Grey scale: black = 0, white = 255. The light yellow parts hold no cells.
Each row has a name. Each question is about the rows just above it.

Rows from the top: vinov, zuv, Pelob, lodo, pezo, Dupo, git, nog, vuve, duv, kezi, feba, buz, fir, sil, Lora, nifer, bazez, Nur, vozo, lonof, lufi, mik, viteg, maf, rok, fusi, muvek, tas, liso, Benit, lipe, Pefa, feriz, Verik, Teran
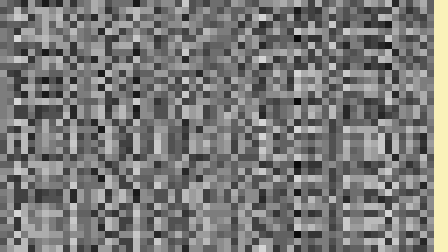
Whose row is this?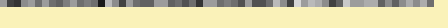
rok
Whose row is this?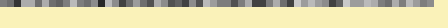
buz
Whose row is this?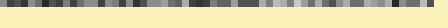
mik
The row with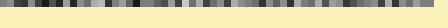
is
feba
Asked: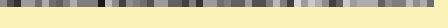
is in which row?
Nur

